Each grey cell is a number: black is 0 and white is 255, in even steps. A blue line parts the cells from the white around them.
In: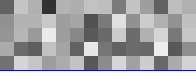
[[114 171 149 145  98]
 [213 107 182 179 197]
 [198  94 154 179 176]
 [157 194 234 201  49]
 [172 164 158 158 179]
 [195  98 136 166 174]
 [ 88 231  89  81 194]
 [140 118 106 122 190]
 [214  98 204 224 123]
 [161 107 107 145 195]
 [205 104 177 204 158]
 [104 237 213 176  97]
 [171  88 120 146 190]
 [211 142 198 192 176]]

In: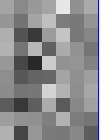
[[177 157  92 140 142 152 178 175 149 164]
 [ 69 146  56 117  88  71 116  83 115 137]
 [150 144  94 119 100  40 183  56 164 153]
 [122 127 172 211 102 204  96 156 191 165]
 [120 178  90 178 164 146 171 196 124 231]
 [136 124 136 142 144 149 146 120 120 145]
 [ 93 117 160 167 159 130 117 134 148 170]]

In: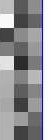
[[178 177 167 174 177 226 126  66 248 189]
 [ 64 157  62  94 131  43  97 139  65  89]
 [ 95 106 156 133 184 122 153 167 101 141]]

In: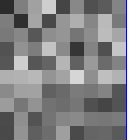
[[ 73  75 156 138 176  86  82 121 125  44]
 [147 143 119 161 178 206 146 135  47 127]
 [ 95  83 147 162 184  86 125  87 165 161]
 [109 116 114  97 148 100 195 142  73 206]
 [159 134 109 106 163 181 138 149 150  69]
 [ 74 138 118 123 214  97  53 117 175 136]
 [101 121  80 119 143 154 131 141 134  80]
 [103 119  69 132 191 107  80 188 186  91]
 [ 90 123  83  85 178 131 197 166 121 132]]

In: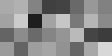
[[155 100 162 170]
 [100 140 203 177]
 [158 106  30 131]
 [165 133 163  64]
 [146 149 198  67]
 [102 186 121 105]
 [167  69 181 152]
 [215  60 138 129]]

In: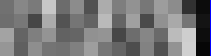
[[150 163 110 113]
 [ 95 100 120 135]
 [142 127  70 122]
 [116 148 171 199]
 [113  98  83 108]
 [128 101 117 140]
 [158 145  99  81]
 [118 148 186 172]
 [100  70 100 126]
 [ 77 109 160 146]
 [130 134  74 119]
 [ 80 106 145 157]
 [147 187 169 140]
 [208 206 117  49]
 [  6  13  20  12]]

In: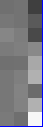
[[122 119 119 119 112 123 134 119 112]
 [111 130 131 127 113 127 125 115 115]
 [247 177 107 177 168 137  73  90  63]]
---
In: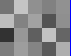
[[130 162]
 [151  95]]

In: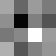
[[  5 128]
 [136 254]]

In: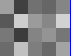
[[206 155]
 [ 60 132]]

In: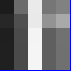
[[ 79 233]
 [ 75 244]]

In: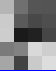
[[90 72]
 [26 33]]

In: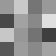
[[162 137]
 [151 115]]

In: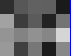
[[ 60  91]
 [131 145]]

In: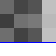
[[113 121]
 [ 66  86]]
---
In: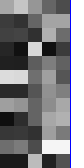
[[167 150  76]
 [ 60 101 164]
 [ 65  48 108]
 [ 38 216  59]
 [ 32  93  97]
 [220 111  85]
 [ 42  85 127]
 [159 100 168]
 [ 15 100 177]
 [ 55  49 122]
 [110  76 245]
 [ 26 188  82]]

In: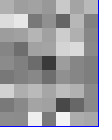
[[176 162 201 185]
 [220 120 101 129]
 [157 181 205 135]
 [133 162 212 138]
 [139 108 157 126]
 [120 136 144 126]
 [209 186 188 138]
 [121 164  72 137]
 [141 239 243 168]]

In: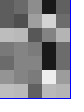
[[ 93 141  96]
 [ 93 159 108]
 [189  87 180]
 [121 123 108]
 [107 132 108]
 [148 123 156]
 [189  96 180]]

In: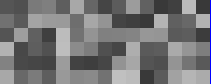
[[ 85 122  94 102  92  97  64  57]
 [113 164 154 167  68  57  96 178]
 [ 84  96 188 148 129 151  90  60]
 [178  94 190 125  70  90 170 126]
 [130  70 156  62 147  84 148  89]
 [168 123 153 138 192  57 162 171]]

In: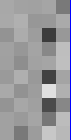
[[168 161 121]
 [169 151 170]
 [147 157 152]
 [161 164 190]
 [160 162 191]
 [154 153 164]
 [169 157 176]
 [148 160 135]
 [161 165 188]
 [161 156 184]]

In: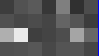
[[ 61  90 127  76]
 [ 80  76 100  60]
 [175  63  77 103]
 [ 80  87  84  69]]

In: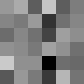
[[152  93  93]
 [133 154 113]
 [108 113 159]
 [145 121 145]
 [202 144 110]
 [ 88 122 182]]
